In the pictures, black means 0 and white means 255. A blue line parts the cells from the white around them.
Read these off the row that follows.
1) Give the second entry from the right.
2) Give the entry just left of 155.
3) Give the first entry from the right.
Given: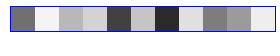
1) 155
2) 125
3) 238

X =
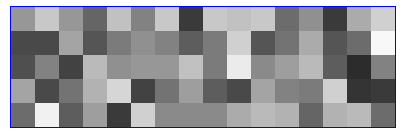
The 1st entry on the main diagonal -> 151
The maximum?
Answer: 248
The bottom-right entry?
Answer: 108
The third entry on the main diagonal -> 66
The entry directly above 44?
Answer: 108
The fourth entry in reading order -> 101
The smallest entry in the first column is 73
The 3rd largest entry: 235
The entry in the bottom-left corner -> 108
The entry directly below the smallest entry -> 52
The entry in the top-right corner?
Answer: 208
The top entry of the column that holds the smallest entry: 171
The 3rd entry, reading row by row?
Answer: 151
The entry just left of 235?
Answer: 123
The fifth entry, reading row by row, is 193
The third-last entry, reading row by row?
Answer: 178
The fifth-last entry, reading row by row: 178

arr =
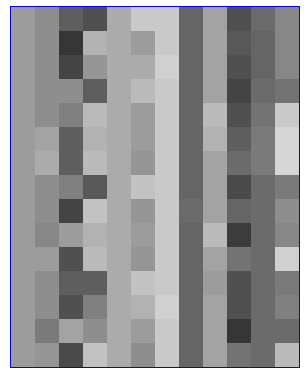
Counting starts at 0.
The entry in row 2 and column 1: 142
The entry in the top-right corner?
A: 135
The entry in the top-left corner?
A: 156
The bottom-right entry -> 186
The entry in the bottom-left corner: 156
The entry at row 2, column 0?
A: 156
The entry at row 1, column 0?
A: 156
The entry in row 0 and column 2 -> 94
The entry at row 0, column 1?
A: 142
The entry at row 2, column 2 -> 68
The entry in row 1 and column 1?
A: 142

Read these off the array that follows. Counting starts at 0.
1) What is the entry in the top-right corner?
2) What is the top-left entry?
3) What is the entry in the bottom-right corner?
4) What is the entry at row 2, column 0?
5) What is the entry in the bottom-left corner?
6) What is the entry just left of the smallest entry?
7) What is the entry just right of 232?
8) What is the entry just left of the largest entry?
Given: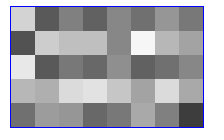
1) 120
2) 211
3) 61
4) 232
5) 112
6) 128
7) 89
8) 135

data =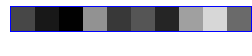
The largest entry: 215
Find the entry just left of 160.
37

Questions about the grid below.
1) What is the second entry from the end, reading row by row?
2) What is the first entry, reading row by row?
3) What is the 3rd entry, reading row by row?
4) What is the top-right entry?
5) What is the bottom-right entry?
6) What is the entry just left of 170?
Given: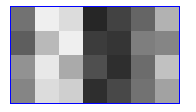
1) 114
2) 114
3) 220
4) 178
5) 162
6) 232

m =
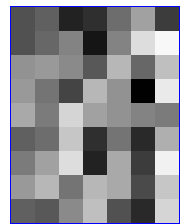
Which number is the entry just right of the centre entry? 146
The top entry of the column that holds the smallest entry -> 161
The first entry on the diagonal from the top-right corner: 60
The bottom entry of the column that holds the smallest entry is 41
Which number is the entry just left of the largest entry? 221
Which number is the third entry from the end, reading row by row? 81
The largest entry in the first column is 169
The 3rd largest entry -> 234
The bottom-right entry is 213
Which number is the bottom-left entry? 96
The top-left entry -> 81
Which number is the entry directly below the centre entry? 47
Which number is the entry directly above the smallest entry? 103
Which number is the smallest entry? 1
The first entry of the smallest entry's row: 153
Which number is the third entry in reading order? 34
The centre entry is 161
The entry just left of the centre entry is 213
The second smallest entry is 21

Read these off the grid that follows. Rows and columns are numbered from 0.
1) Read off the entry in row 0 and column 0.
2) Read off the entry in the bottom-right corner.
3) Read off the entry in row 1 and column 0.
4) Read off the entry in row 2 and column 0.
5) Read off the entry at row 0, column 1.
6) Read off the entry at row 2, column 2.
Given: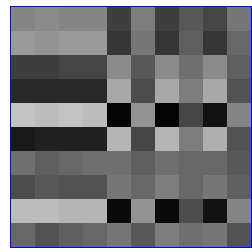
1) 133
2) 82
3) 154
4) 62
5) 139
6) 69
